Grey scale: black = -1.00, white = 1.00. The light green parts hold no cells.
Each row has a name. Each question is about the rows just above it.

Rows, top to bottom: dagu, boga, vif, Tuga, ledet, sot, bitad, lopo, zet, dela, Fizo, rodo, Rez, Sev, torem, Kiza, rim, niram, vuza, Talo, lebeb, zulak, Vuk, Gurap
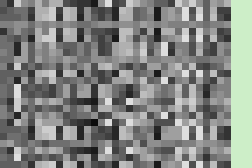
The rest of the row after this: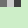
0.61,0.00,0.25,-0.50,-0.38
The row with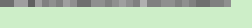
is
zet
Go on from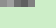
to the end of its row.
-0.13,-0.38,-0.13,-0.13,-0.13,0.00,0.00,0.12,-0.25,0.00,0.25,-0.38,-0.13,-0.25,0.25,-0.38,0.12,0.12,0.00,0.00,-0.13,0.00,0.00,0.25,0.12,0.12,0.00,-0.13
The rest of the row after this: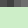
0.25

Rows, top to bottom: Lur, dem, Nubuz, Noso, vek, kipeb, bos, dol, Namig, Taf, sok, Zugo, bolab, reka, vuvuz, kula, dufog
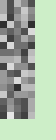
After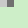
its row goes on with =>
0.33,-0.62
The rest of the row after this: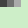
0.01

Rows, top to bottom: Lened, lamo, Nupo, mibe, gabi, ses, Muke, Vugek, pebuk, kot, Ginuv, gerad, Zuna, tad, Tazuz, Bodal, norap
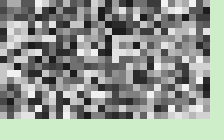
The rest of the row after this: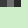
-0.67,-0.44,0.89,0.55,0.89,-0.67,-0.78,0.78,0.78,0.65,0.78,-0.12,0.34,0.44,-0.44,0.44,0.34,0.12,0.34,0.22,-0.67
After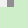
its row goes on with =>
-0.32,-0.78
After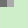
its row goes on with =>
0.44,-0.44,0.44,0.34,0.12,0.34,0.22,-0.67
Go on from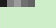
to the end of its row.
-0.32,0.44,-0.12,0.55,-0.78,-0.78,-0.54,0.22,-0.54,-0.54,0.55,-0.54,0.78,0.44,0.44,0.78,-0.22,0.78
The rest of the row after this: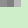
-0.67,-0.54,0.22,0.44,0.00,-0.22,0.12,-0.54,0.22,0.65,0.34
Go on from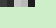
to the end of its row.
0.22,0.34,-0.32,-0.44,-0.54,-0.67,-0.32,-0.12,0.44,0.00,-0.22,-0.12,0.00,0.00,-0.44,0.55,0.34
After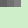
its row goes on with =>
0.00,-0.44,0.55,0.34

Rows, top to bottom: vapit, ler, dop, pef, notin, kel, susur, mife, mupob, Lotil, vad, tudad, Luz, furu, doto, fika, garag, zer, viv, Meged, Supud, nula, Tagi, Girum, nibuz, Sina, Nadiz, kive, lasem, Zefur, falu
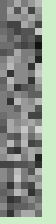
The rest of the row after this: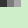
0.32,-0.14
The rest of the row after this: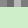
-0.35,0.44
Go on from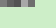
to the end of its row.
0.20

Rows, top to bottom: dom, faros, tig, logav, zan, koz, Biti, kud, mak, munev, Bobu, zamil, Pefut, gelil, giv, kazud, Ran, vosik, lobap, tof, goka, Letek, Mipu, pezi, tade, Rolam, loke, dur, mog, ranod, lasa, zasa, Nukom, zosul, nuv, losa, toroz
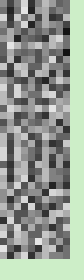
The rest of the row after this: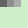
-0.60,0.12
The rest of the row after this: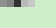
0.35

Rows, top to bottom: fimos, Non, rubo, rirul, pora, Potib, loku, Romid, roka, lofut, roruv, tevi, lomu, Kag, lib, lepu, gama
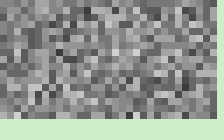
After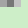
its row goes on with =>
-0.19,-0.29,-0.29,0.16,0.05,0.53,-0.42,-0.29,0.16,-0.19,0.29
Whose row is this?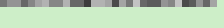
Non
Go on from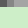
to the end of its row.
0.05,-0.53,0.05,0.29,-0.19,-0.07,-0.29,0.29,0.05,0.63,0.16,0.29,0.63,-0.07,-0.19,-0.19,0.29,0.29,0.53,-0.07,-0.42,0.05,-0.29,0.40
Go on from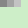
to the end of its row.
-0.07,0.29,0.16,0.05,0.05,-0.29,-0.19,0.29,-0.19,-0.29,0.29,0.29,0.05,-0.07,0.16,0.29,-0.19
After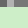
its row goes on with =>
0.29,0.05,0.29,0.40,-0.07,-0.29,0.29,0.29,0.29,-0.19,-0.07,0.40,0.53,-0.29,0.40
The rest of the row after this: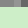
0.05,-0.07
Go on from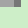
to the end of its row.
-0.07

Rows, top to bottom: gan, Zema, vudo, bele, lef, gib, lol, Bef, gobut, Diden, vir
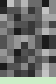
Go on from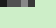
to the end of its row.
-0.26,0.43,0.07
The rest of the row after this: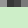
-0.36,-0.16,-0.66

